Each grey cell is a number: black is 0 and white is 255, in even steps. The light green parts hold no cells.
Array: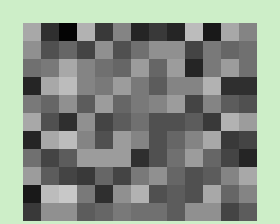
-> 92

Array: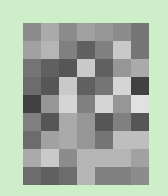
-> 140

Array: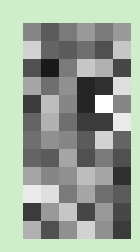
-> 59

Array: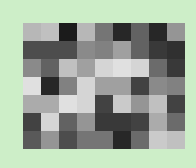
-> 192

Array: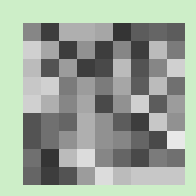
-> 199

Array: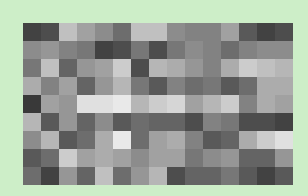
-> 89

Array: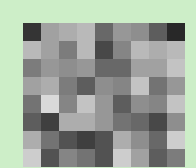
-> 124
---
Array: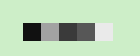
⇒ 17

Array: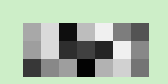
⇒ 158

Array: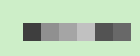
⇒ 144

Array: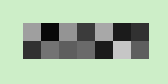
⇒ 94

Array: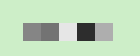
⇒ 133

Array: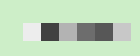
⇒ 65
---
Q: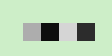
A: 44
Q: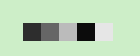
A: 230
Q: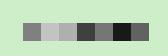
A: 98
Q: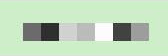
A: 157
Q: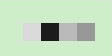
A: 152
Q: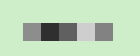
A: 130
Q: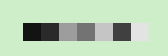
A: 227
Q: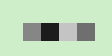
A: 111
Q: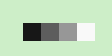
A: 249
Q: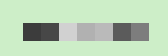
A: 125
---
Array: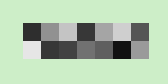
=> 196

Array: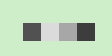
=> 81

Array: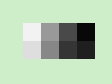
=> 153

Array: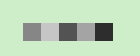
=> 134

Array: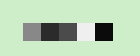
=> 75

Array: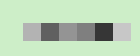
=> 148

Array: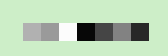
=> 154
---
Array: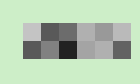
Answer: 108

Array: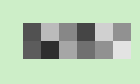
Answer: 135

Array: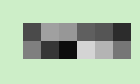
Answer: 151

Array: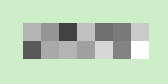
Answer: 66

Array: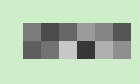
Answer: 103

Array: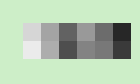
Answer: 98

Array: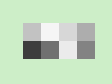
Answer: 215

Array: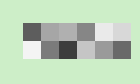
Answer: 176

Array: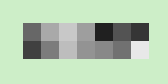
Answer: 200

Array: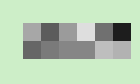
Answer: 155
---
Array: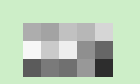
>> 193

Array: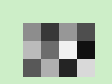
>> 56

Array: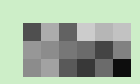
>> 204

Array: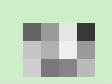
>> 153

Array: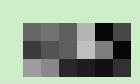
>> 179

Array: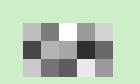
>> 253

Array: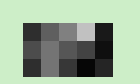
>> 128

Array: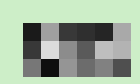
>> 47
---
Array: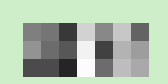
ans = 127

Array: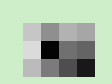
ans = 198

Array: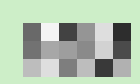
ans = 105

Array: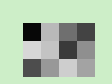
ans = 7

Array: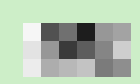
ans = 246

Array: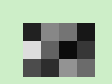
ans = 33
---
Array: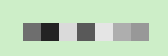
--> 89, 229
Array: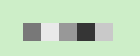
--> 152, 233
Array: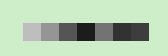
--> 28, 190
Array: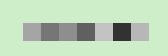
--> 96, 195
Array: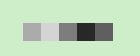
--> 125, 212
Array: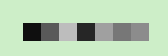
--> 38, 189
